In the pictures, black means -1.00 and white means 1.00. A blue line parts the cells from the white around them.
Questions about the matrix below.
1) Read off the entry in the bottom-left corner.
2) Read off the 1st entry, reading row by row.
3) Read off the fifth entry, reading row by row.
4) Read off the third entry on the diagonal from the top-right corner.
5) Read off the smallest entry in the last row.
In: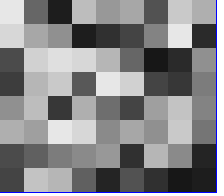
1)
-0.47
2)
0.81
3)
0.19
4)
-0.82
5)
-0.82

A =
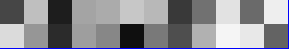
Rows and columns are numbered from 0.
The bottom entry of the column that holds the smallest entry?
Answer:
-0.88
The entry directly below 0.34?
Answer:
0.06
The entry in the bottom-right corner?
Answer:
-0.22
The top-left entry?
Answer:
-0.45
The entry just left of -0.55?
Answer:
0.44
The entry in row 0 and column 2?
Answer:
-0.77
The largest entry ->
0.92

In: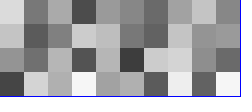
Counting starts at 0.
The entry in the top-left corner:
0.72
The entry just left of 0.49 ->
0.60
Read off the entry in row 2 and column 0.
0.16
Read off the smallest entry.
-0.52
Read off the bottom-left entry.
-0.46
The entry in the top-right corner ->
0.06
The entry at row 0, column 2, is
0.33

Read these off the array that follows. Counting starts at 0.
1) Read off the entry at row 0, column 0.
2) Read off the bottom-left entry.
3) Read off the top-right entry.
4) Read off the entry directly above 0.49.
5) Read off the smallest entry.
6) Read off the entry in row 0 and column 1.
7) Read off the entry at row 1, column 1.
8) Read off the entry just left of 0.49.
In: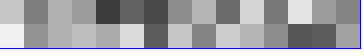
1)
0.55
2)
0.89
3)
0.04
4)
0.22
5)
-0.53
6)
-0.01
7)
0.16
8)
0.38

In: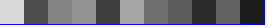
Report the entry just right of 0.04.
0.15
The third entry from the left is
0.04
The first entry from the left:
0.70

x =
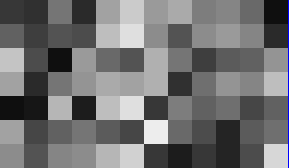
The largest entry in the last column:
0.69
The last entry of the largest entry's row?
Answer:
-0.13
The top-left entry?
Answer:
-0.57
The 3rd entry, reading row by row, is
-0.08
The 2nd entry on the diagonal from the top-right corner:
0.04
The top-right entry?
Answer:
-0.88
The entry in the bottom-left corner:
0.10
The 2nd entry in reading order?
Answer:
-0.62
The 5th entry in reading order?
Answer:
0.27
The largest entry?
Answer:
0.86
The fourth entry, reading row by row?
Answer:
-0.67
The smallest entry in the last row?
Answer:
-0.78
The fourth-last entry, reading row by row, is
-0.57
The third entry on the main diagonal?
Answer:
-0.88
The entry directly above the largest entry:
-0.57
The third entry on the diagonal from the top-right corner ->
-0.29
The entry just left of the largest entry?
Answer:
-0.45
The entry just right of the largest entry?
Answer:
-0.18
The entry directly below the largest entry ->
-0.57

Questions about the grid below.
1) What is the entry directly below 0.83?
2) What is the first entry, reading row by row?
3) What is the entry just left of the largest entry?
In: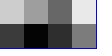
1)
-0.03
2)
0.61
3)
-0.19

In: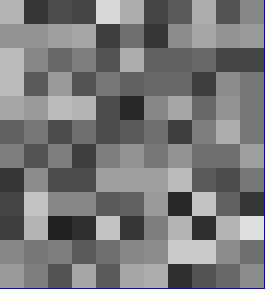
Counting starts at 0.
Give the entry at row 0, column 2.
-0.40
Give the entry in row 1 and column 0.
0.15
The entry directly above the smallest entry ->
0.05
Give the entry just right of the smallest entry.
-0.62
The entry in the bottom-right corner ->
0.10
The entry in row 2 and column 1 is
0.05
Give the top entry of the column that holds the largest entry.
0.05
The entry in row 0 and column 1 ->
-0.57
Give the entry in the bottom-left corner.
0.20
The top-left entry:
0.41
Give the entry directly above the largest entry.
-0.57
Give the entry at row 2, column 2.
-0.18
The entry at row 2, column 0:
0.47
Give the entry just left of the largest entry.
0.41
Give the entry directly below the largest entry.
-0.12
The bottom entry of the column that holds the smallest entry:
-0.34

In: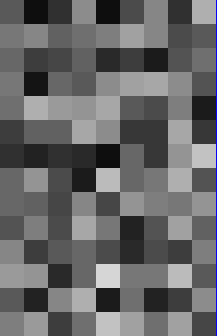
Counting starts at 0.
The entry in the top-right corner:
0.37
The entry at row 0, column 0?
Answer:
-0.30
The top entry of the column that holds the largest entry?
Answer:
-0.89
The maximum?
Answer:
0.67
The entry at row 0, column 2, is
-0.62
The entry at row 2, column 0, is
-0.19
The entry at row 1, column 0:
-0.07
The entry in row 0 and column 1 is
-0.89
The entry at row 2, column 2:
-0.46
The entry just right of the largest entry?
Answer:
-0.07
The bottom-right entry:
-0.46
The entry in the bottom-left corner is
-0.01
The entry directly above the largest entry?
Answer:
-0.41
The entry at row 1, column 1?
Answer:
0.05
